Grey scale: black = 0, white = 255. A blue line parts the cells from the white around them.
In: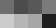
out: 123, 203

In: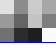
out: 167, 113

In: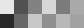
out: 169, 41

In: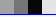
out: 229, 162

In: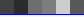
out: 88, 65

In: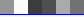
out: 114, 149
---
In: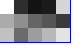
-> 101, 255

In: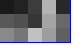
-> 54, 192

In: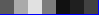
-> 125, 225

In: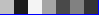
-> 165, 244

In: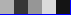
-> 150, 219

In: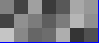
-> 94, 197

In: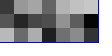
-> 78, 199

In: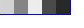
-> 237, 237
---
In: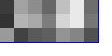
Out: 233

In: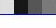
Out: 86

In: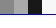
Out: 24

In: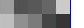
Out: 102

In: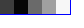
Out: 160

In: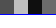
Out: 15

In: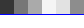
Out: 226

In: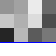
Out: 235

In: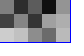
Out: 15

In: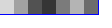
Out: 180
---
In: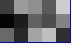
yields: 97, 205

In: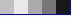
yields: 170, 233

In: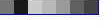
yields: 184, 203

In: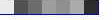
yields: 157, 234

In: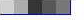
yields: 53, 208

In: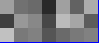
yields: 71, 193

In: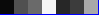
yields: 246, 246

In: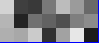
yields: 98, 231

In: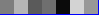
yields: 111, 211
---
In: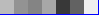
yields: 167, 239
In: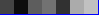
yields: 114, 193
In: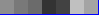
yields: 51, 192
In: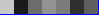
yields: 146, 200
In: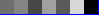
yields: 160, 215
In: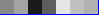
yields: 94, 229
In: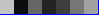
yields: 35, 195
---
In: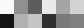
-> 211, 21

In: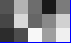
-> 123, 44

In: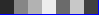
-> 64, 41

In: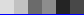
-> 72, 221

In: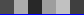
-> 63, 75

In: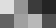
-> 36, 99

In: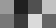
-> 194, 120

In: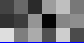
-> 120, 222

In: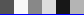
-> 180, 84

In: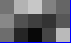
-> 101, 109
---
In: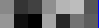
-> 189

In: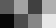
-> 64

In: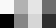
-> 229

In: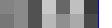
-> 192

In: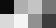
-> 196

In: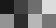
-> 110

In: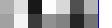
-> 80

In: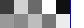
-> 255

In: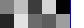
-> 212

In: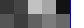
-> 166
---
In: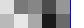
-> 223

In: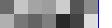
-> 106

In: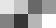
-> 230

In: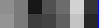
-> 142

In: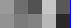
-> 154

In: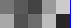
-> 118

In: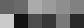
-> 99

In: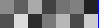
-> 140
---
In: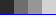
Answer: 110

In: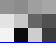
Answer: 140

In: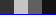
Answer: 196

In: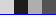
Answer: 28

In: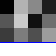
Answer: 179

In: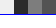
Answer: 43

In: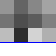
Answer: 100

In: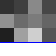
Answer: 63

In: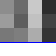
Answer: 107
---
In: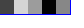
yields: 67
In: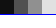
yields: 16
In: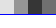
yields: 226
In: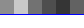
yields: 141
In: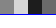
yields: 133
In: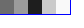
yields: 108
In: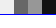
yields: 239
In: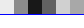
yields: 236
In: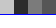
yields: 199
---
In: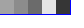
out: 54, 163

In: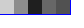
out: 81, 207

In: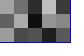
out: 59, 156

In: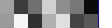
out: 11, 154

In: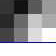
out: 154, 67

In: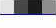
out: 141, 227
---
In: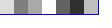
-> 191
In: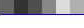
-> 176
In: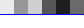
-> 106
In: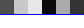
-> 51
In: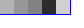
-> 208
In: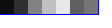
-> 118
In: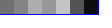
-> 14
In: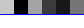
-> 118
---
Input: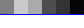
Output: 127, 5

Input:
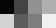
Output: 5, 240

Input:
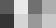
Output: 90, 200

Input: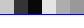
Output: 201, 153

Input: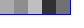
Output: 171, 113

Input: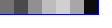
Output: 114, 12

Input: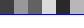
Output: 63, 183

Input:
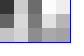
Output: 52, 162

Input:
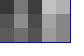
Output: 56, 134

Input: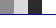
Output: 141, 254
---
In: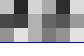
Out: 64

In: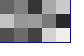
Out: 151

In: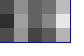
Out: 159

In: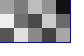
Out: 111

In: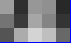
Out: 58

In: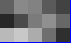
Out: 74

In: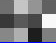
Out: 89

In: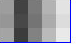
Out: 72

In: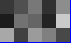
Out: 114
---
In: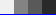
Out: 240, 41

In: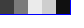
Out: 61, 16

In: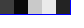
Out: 61, 35

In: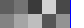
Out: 94, 147

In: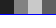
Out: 33, 96

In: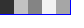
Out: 49, 166

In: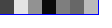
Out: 68, 186

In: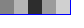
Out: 131, 208

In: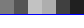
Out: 123, 32

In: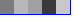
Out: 124, 200
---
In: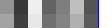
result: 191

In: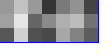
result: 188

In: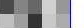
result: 208

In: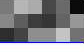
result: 100

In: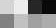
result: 38

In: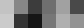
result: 161
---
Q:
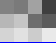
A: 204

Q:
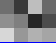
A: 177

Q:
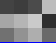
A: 174

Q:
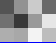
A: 243

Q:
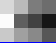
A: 137

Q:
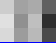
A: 185
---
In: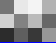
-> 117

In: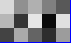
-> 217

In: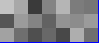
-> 195

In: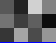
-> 88

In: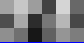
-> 163

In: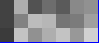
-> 66
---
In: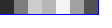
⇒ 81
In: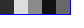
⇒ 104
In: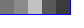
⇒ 59
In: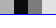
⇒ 226
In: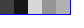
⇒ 177
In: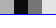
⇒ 228
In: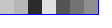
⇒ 142
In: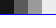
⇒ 237
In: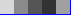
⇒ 160
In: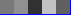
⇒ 95
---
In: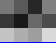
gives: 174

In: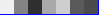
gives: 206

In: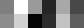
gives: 44

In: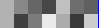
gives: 172

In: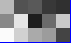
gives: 170

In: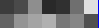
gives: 119
